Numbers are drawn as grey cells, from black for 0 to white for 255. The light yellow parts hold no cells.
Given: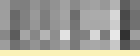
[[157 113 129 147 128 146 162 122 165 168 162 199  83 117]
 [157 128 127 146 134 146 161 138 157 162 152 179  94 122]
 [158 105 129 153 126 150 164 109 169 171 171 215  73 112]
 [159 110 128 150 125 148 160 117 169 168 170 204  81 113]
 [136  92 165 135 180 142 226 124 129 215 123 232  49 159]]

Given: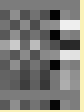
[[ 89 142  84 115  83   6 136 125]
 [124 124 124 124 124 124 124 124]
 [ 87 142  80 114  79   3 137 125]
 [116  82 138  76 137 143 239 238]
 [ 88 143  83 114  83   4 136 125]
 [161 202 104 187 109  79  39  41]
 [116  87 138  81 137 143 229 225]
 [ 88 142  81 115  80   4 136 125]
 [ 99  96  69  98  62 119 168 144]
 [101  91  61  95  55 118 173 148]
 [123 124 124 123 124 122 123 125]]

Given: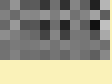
[[114 129 110 112 103 116 102 125 112  95 136]
 [107 148  88  91  54 112  48 133  95  33 181]
 [129 107 137 134 150 126 153 114 132 162  93]
 [104 153  82  86  42 110  34 135  91  17 192]
 [141 126 113 105  68 133  64 119 118  81 169]
 [113 122 119 122 130 116 131 122 118 124 111]]

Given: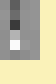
[[144 134 141 148]
 [143  94 143 148]
 [148 108 146 148]
 [145  58 145 149]
 [143 179 145 146]
 [145 250 152 146]]

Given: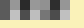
[[ 91 193  77 190 118  76 192]
 [ 91 151  42 152 145  46 150]]

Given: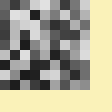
[[ 67  29 153  59  34 162  82 156 141]
 [106  59 117 207 225 157  59 119 207]
 [ 93 224 216  31 176 123 204 105 179]
 [ 66 185 209 216 109  48  70 176 110]
 [ 60 185  55 217 164  92  65  62 178]
 [ 82 195  28 135 187  74 205 144 213]
 [191  42 222  89 170  33  84 160 219]
 [ 31 172 177  38  42 167  45  93 110]
 [208 138  27  32 201 212 112  44 111]]

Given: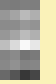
[[105  85  55  70]
 [125 123 127 126]
 [151 164 186 175]
 [139 140 152 147]
 [151 165 187 176]
 [190 218 249 231]
 [132 138 116 122]
 [136 145 131 134]]

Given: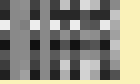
[[ 32 137 160  26 137  35 174  33 210 164  37  81]
 [ 62 137 143  65 137  63 193  64 218 187  65 137]
 [ 37 137 139  39 137  40  39  40  84  43  42 196]
 [237 137 127 237 137 235  77 236  91  84 232 170]
 [ 88 137 139  84 137  91 142  88 147 141  91 160]
 [ 19 137 138  16 137  21  81  18  72  84  24 196]
 [ 87 137 138  82 137  90 139  86 145 139  90 167]
 [ 60 137 143  63 137  61 204  64 211 199  62 147]]

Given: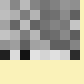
[[ 32 219  18 226 212 224 210  44]
 [184 135 186 132 117 129 149 143]
 [190 176 125 180 107 112 139  96]
 [163 102 189  99 116 131 121 197]
 [195 179 124 183 102 109 137  93]
 [145 158  96 162 167  96  96 132]]
